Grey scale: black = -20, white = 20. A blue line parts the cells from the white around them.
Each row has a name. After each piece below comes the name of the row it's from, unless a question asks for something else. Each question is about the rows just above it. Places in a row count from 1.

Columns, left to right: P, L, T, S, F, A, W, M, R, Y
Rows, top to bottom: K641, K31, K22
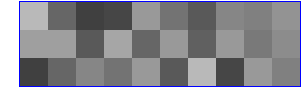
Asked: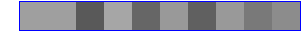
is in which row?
K31
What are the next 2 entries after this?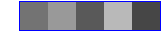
4 0
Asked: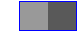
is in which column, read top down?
A
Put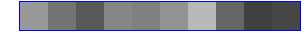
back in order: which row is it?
K641
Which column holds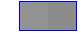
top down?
Y

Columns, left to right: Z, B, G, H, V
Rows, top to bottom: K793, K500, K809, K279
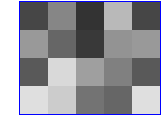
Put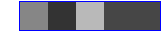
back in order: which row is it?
K793
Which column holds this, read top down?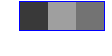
G
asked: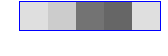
K279
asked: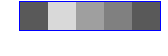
K809

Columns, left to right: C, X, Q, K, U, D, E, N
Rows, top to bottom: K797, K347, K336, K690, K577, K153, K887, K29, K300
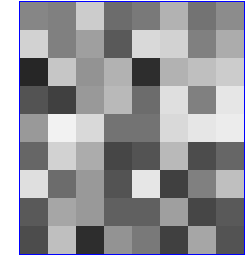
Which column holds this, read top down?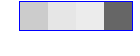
N
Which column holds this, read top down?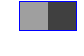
D
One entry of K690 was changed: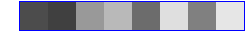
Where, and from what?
1, -7
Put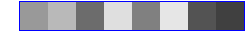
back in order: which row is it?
K690
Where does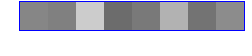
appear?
K797
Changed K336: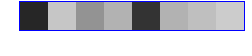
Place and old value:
5, -13

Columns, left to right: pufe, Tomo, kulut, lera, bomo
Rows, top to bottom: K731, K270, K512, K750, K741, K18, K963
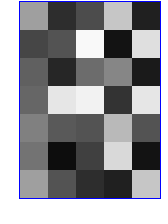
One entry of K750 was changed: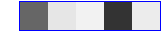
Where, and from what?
5, 16
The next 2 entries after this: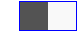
-17 15
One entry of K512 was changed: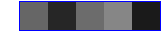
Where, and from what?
1, -5
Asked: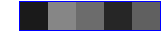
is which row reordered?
K512
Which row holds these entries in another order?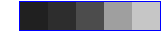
K731
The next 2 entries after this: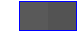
9 -7
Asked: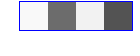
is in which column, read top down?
kulut

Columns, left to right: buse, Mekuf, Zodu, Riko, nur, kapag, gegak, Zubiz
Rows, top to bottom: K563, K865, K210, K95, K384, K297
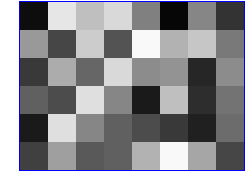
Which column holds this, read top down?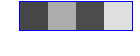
Mekuf
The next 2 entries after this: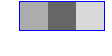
2 3
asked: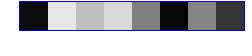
K563
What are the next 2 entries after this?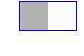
6 -9
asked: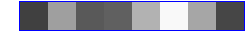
K297
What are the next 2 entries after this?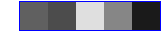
10 -13

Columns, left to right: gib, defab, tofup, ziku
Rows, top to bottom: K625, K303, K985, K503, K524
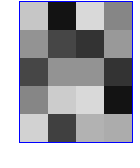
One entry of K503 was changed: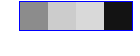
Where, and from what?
1, 1
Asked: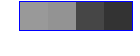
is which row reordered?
K303
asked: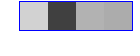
K524
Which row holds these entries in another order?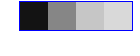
K625
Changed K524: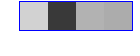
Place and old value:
2, -10
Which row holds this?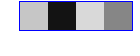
K625
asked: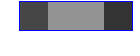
K985

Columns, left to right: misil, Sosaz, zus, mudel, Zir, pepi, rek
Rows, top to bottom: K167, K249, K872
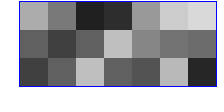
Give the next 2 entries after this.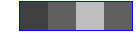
-7 9
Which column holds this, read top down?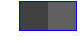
Sosaz

